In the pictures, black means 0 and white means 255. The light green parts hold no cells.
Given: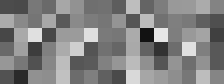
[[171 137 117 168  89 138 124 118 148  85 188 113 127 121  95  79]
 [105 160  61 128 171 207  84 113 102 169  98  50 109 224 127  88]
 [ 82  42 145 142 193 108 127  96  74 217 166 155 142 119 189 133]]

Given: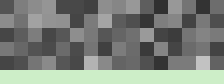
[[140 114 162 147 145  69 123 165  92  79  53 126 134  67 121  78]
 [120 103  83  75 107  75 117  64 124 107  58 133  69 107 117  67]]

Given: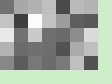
[[195  63 251 194 157  94  89]
 [179 107 112 110  82 171 191]]

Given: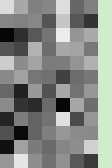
[[133 129 135  84 198  86  52]
 [ 85  70 178 109 167 163 120]
 [137 161 118 113  65 109 119]
 [139  51  42 107   7 166 110]
 [ 81  10 100 127 151 139 138]
 [150 230 142 113 145  88  58]]

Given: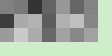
[[ 61 170 178  92 176 191 134]]

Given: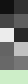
[[ 69  94]
 [100 193]]

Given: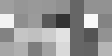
[[242 142 155  89  50 102 249 131]
 [167 176 125 162 217 102 100 181]]
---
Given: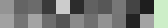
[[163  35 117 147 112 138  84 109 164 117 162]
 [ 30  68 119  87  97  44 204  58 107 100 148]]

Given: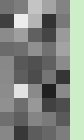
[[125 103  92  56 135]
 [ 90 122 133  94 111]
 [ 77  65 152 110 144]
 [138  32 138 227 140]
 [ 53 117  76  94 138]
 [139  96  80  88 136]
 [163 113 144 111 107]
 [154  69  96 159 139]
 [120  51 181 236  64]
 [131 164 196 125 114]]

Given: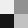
[[194  23]
 [145 239]]

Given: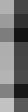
[[ 88 194]
 [ 23 129]
 [ 74 180]
 [ 70 175]
 [ 68 174]
 [ 19 125]
 [ 49 155]
 [ 71 177]]

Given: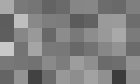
[[140  60 144 162 142 152 108  66 146 100]
 [147 110 107 143 157 125 138 114 117 120]
 [107 147 135 115 104 120 121 165 116 200]
 [123 169 153 141 121 140 104 153 135  94]
 [109 155 154  98  91 124 126 137 190  93]
 [127 105 108 135 134 106  99 117 121 170]]

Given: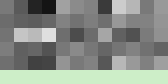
[[159 128 153 183  87 130 121 148  68  65  97 111]
 [ 99 113 130 117 102 119 138 120  83 102  96 125]
 [145 123  81  97 166 108  76 110 223 186 197 115]
 [148 130 130 152 111 126 114 130 103  93  97 108]
 [153 121 182 204  58 130 139 161  20  35  90 121]]

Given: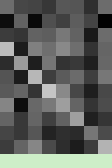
[[179  61  28  45  74 134 100  60]
 [ 75 118  42  47  35  86  56  69]
 [ 53  32 159  98  64 101  56 100]
 [ 76  52 100 158 121 104  13 133]
 [ 72  30  71 137 197  52 101  89]
 [119  62 107  91  62 183  28  84]
 [103  31  57  51 118  30 155  44]
 [101  51 110 137 111 128  28 188]
 [108  25  98 120  94  98  53  60]
 [  2  68  93  64  79   9  98  13]
 [108  47  85  87  55  68  71 109]]
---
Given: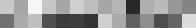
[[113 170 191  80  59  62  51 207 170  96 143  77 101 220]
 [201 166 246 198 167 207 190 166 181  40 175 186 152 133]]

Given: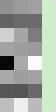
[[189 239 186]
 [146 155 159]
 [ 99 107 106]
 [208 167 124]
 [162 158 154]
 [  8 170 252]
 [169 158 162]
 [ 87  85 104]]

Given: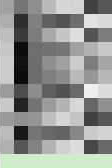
[[176  86 132 179 209 220  72 105]
 [161 117 142 186 214 212  65  88]
 [174  46 128  96  83 109 225 218]
 [190  58 124 168 197 222  84 124]
 [199  12 110 114 118 161 177 200]
 [204  17 109 142 160 204 125 167]
 [204  12 109 127 139 185 150 184]
 [156  77 141  96  82 106 239 219]
 [200  34 115 155 180 216 102 145]
 [154 144 149 190 214 196  65  86]
 [187  24 117 104  99 135 202 211]]

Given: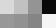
[[152 146 133 245]
 [217 193 148  10]]

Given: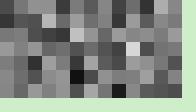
[[134 104 152 128 147  79 166 117  27 136  90  84  77]
 [ 75 119 145 144  59 123  90 134  66 109  51 173 135]
 [ 54  85  80 182 106 156 111 129  55 155  91 136 122]
 [120 125  78  65  55 192 148 103 155 134 141 124 154]
 [153 129 149 102 111  82 108  83  66 215  77 115 121]
 [125 105  49 158 124  56 163  91  74 156 144 120  82]
 [136 110  82 140 149  17  75 145 125 127 159  89 131]]

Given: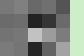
[[123 117  37  99 163]
 [120 128 105 112  84]
 [107 110  35  53 106]
 [115 119 194 156 124]]
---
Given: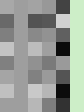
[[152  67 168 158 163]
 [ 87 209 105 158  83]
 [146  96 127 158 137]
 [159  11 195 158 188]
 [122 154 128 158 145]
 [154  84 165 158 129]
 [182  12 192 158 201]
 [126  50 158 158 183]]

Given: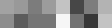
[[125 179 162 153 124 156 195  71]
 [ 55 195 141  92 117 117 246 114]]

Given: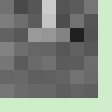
[[ 91 117 113  73  86 203  84]
 [114  84 125 110  92 195  77]
 [ 32  82  98  88 153 150 131]
 [ 97  87 130 110 102 101  87]
 [ 92 108 118  91 106 113  91]
 [114 106 103 104  95  96  99]
 [ 99  95 118 107 103 103  94]]

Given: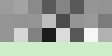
[[149 147 156 163 138  89 132  89]
 [153 123 149 147 149 189  75 149]
 [246 177 149 214 130  27 219  87]]

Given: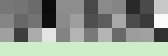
[[ 74 200 119 116 107  12 141 141  72 138 133  41]
 [ 57 249 133 104 115  14 139 158  79  93 168  75]
 [161  48 160  61 171 228 131 180 121 180 105 156]]

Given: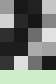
[[ 33 197 154  24]
 [ 22 132 209  40]
 [109 225  47  24]
 [172 163  29  29]
 [111  25  52 222]]
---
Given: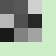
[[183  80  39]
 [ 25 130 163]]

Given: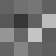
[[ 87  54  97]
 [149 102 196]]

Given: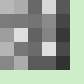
[[123 121 116]
 [158 222  98]]

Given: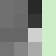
[[112 106  53]
 [103 102 208]]

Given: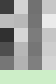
[[188 184 116]
 [ 48 214 124]]

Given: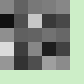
[[ 16  79 199]
 [143  96  99]]

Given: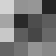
[[165  41  77]
 [200  93  70]]
